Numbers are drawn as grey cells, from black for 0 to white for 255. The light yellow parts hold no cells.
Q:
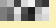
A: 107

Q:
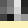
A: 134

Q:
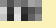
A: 52

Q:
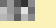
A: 153

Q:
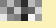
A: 100

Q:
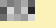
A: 215

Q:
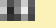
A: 39
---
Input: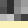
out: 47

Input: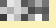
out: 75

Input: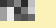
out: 54

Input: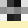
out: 157

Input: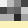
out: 109

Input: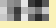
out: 158

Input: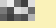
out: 222

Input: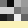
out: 212

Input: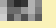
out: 152
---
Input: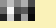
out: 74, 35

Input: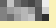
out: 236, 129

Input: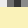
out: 138, 236

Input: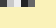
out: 103, 62

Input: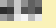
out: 112, 158

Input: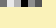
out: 84, 114

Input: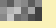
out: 136, 136

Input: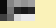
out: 159, 64

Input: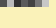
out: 199, 79

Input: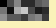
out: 106, 145
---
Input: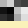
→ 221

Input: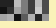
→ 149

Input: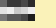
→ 29

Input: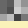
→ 119

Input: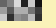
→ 48

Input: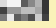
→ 65

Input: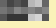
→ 85

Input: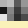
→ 75
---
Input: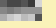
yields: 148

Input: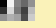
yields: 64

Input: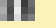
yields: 74

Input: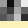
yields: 167

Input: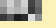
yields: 56

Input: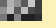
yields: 74
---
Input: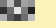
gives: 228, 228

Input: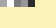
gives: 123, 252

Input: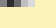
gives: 105, 218

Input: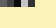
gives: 11, 196

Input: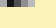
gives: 79, 187

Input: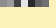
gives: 228, 228

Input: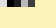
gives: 31, 223

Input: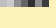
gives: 101, 202
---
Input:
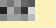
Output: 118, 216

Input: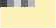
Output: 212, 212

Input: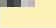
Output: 83, 197

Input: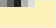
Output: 36, 222

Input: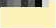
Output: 53, 210

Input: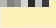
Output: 212, 212

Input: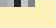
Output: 40, 198

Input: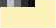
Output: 117, 192

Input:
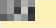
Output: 60, 202
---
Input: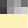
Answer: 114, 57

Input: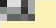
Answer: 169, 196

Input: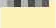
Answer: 95, 193

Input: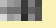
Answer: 70, 215

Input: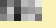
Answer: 229, 132

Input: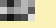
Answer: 157, 63

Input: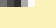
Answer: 250, 115
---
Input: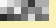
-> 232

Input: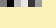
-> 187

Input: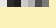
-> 203

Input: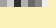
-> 209

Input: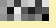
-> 223

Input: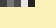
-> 120
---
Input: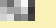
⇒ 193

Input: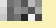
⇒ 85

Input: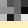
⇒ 85

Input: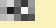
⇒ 113

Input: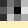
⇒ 116

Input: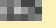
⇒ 68

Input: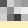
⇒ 208
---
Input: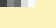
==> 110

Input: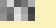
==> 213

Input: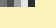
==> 160

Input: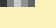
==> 202

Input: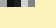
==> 33

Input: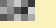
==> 85

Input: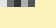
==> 53
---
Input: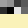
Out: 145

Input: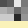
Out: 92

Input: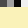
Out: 161

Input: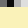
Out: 10

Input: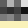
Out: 179

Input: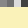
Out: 111
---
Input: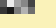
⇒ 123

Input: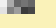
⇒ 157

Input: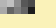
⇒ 126

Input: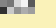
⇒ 145

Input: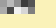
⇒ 241

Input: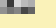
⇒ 132

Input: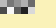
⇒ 91

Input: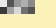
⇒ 216
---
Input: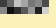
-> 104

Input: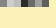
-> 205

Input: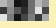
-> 152

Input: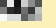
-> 233

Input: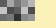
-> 167

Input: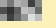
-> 120

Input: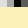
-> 167

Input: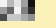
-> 185
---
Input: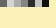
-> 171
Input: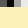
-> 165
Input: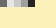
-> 201
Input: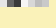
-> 58
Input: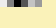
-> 2
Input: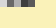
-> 176
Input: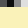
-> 139
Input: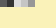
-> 221
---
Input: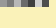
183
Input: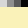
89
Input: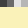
227
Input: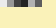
65
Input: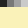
162
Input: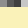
64
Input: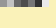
104
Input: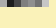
70
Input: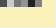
118
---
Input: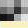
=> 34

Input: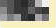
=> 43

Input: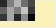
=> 40

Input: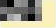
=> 72

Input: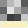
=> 61

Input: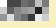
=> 58

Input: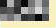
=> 64
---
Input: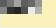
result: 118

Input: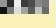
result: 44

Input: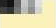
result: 20

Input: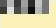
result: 183

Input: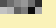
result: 110

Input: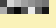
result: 216

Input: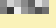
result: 210

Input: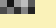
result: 21

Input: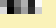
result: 18

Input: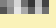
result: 156
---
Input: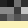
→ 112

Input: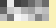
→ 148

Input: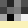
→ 136

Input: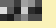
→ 145

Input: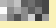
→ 83

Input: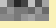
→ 79

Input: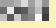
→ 204

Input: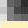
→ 86

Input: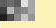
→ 225
